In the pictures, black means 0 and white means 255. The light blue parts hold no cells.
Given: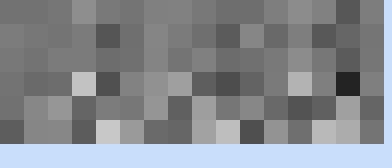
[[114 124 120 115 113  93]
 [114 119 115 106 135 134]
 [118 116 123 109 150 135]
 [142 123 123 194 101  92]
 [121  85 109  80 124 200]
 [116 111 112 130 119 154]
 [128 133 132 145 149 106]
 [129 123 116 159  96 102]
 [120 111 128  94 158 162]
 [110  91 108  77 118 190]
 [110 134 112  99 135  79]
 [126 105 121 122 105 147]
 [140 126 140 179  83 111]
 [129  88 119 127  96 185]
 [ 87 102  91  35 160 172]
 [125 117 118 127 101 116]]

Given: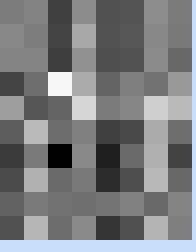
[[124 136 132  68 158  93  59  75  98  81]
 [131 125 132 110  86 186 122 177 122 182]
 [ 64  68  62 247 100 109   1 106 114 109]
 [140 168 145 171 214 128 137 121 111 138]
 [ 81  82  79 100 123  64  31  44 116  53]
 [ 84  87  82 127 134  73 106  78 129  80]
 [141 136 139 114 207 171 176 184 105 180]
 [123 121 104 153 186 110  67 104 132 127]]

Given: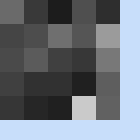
[[106  69  74  64  54]
 [ 57  77  91  49  38]
 [ 28 111  64  49  32]
 [ 79  85  55  32 202]
 [ 46 155 120  94  97]]

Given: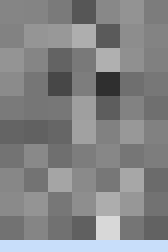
[[133 130 148 139 122 100 115 135 138 114]
 [132 149 133 118 118  97 137 115 148 133]
 [122 152  99  71 119 102 111 165 119 113]
 [ 86 174 121 125 159 161 125 138 142  96]
 [136  90 176  47  93 129 135 119 173 216]
 [147 141 144 111 130 152 118 167 151 117]
 [124 131 128 119 111 129 125 107 114  98]]

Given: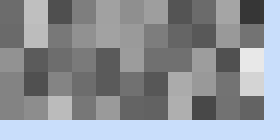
[[108 106 146 131 131]
 [191 188  91  80 141]
 [ 79 120 109 132 187]
 [126 145 122 109 119]
 [161 162  90  90 154]
 [143 154 156 113 100]
 [158 125 112  87  98]
 [ 84 101 112 171 175]
 [107  88 157 153  72]
 [165 153  80 115 114]
 [ 54 115 232 212  99]]

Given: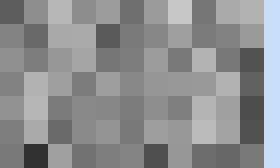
[[ 93 131 144 130 146 126 121]
 [142 105 125 178 182 170  49]
 [183 169 151 159 123 106 160]
 [141 170 165 124 137 138 114]
 [156  90 118 158 135 148 126]
 [111 122 125 136 124 121 132]
 [155 135 156 150 142 158  79]
 [199 159 121 152 127 152 151]
 [118 123 179 153 180 187 109]
 [170 130 120 178 160 163 103]
 [178 154  82  97  77  81 121]]

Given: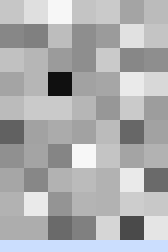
[[198 135 192 163 187  96 144 167 177 173]
 [222 128 183 181 202 161 164 135 234 173]
 [248 189 155  16 203 171 133 177 148 105]
 [195 141 141 162 183 162 246 187 179 127]
 [201 154 201 167 150 186 195 177 177 213]
 [163 224 134 233 203 103 164 233 205  75]
 [187 196 142 215 158 162 177 105 199 228]]

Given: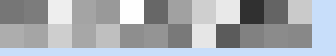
[[118 173]
 [124 165]
 [238 206]
 [164 167]
 [153 191]
 [254 142]
 [103 148]
 [161 121]
 [207 230]
 [233  91]
 [ 48 129]
 [100 139]
 [202 136]]
